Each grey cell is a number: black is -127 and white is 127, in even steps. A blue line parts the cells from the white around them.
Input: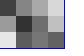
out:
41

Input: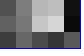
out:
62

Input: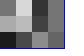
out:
-76

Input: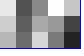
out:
126

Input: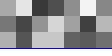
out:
115

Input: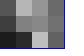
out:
21
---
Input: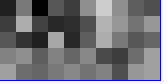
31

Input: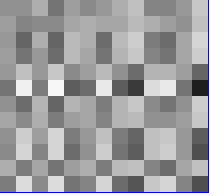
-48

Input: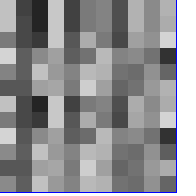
-26

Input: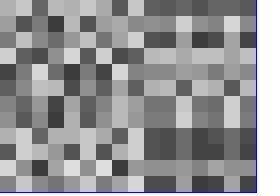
-59

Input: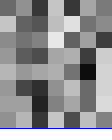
2

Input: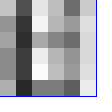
108

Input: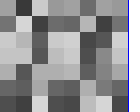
-55

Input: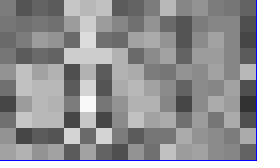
-28
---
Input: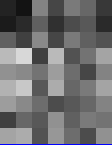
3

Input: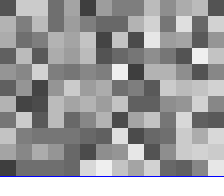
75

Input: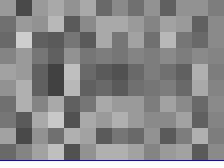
26

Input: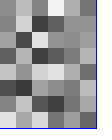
4

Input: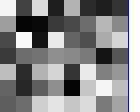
92

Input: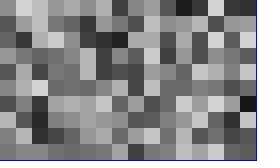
62

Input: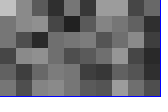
-37

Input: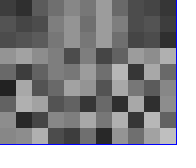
-36

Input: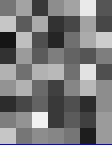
-70
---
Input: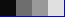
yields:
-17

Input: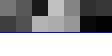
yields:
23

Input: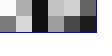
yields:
30

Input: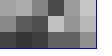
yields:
-28

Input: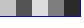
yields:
92

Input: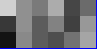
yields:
-49

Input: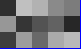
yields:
-22
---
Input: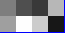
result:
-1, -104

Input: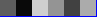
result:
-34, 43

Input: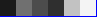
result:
-101, 116

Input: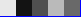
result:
104, -22

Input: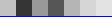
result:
66, 99

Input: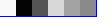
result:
121, 10
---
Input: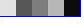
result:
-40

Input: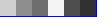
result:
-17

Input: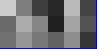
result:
-7

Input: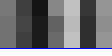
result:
-21

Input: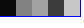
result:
2

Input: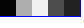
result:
46

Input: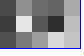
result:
-5
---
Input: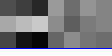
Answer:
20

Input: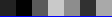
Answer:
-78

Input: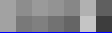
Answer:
49

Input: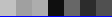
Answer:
-83

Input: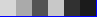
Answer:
-78

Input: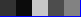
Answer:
-50

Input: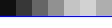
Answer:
82

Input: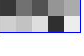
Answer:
21

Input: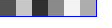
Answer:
115

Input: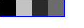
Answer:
-85
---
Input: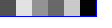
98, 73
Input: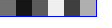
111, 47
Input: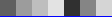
99, 85
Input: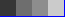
75, 13
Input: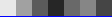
104, 33
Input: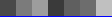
64, 29
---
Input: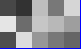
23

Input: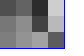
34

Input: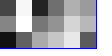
42

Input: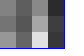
97

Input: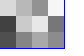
41

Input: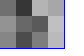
-2

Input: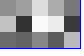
7
